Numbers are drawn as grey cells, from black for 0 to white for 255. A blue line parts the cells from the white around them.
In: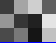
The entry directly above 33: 207
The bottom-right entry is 193
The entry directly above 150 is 60
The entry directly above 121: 54

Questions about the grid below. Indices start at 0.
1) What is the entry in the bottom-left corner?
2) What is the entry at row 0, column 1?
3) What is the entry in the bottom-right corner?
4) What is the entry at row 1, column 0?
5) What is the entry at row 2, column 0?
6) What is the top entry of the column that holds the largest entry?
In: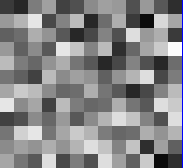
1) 166
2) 39
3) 46
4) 153
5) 96
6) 46

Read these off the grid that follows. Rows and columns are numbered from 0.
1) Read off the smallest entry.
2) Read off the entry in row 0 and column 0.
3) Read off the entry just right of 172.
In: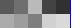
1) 49
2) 89
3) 157

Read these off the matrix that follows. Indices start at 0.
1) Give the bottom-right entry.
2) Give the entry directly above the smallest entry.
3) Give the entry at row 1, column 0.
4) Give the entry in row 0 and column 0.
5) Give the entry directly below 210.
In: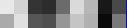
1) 121
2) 24
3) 170
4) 232
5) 224
